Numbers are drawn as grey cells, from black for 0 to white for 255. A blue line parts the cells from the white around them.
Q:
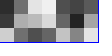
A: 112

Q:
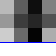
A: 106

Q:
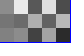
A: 140

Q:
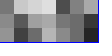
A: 65

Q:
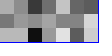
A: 185

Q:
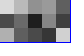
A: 95

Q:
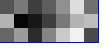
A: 155

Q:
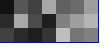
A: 42

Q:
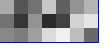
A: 125
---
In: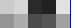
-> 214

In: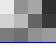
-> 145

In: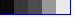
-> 55

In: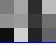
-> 165

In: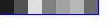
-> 82

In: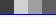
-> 209

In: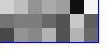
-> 190

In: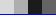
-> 174

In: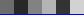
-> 39
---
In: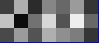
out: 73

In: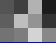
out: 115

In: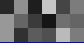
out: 152

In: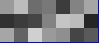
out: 166

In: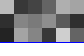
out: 35

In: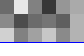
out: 209

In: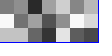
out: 195

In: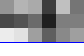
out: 236

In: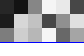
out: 125

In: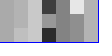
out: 170
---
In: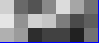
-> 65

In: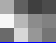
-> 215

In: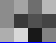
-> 216

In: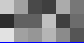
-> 181

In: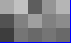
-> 105

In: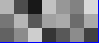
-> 88
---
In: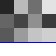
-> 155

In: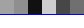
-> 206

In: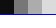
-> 119

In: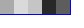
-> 197

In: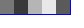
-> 181

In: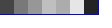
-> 172

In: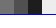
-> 80

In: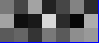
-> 90
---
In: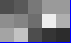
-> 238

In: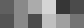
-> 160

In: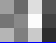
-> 252

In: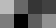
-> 94

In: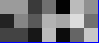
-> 220

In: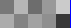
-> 143
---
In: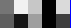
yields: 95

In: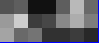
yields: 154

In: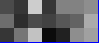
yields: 109

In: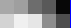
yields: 211

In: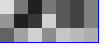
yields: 150

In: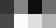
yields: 74
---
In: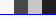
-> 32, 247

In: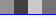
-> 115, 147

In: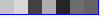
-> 100, 197

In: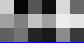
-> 105, 96

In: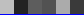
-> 58, 191

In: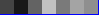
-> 143, 68

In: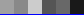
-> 25, 160

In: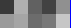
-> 144, 154

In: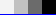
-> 2, 243
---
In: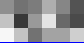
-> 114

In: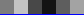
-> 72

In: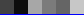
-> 167

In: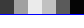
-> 235

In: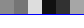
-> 221

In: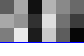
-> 28

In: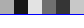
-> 227

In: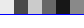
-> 203

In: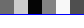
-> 5

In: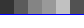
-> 132
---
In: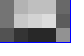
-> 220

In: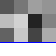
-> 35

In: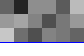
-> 120

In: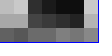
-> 35

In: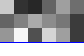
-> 119

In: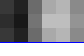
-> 190
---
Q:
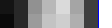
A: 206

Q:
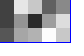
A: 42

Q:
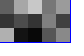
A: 52

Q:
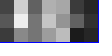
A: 148

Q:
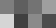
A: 64

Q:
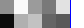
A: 194

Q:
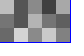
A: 180

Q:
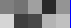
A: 72

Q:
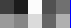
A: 219
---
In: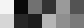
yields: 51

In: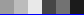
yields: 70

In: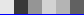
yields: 211

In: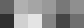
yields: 153

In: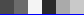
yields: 42

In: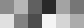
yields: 41
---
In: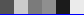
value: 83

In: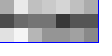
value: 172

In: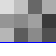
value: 221

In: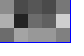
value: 140

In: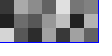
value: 56

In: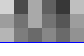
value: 211
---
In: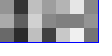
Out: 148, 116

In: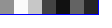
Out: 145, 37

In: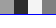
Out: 158, 128

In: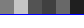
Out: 125, 31

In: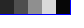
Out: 38, 6

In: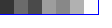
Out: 53, 253

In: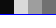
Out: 11, 113

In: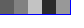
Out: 95, 152

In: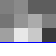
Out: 127, 58

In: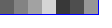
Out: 98, 151
